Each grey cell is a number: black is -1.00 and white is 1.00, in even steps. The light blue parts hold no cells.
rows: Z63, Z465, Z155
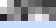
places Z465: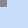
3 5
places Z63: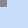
4
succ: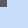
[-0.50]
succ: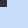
[0.53]
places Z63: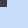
3 7 8

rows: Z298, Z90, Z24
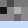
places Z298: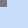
1 3 4
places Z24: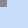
1 2 4
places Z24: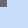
3

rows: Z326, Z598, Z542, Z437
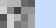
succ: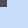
[0.64]
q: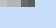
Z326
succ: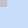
[0.41]

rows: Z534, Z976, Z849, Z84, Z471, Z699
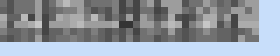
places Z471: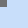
4 12 19 21 23 29 31 36
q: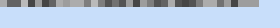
Z849
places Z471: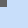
2 3 5 8 9 11 13 15 17 24 26 28 32 33 35
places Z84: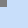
28 33
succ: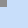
[-0.11]

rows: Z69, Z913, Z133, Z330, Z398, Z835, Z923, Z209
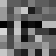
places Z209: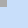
7
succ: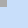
[-0.53]
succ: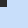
[0.21]
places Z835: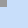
1 3
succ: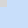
[-0.53]
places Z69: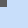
2 3 6 7
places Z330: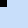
1 4 6

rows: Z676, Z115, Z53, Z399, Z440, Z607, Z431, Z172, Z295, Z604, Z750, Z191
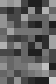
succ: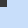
[-0.44]
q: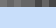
Z295
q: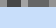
Z53
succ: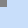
[0.15]

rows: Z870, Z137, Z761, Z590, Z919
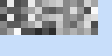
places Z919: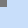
1
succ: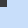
[0.84]

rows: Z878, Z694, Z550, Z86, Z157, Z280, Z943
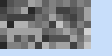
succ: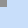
[-0.23]
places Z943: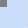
2 3 8 12
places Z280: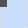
1 3 5 8 9 10
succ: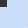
[-0.36]

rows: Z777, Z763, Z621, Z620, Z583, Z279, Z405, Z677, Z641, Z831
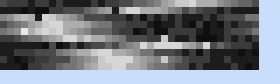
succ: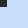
[-0.54]
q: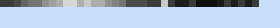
Z279
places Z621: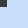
16 17 18 20 22 24 26 30 32
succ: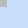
[0.36]
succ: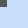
[-0.09]
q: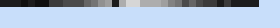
Z763
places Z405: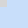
21 23 24 25 26 30

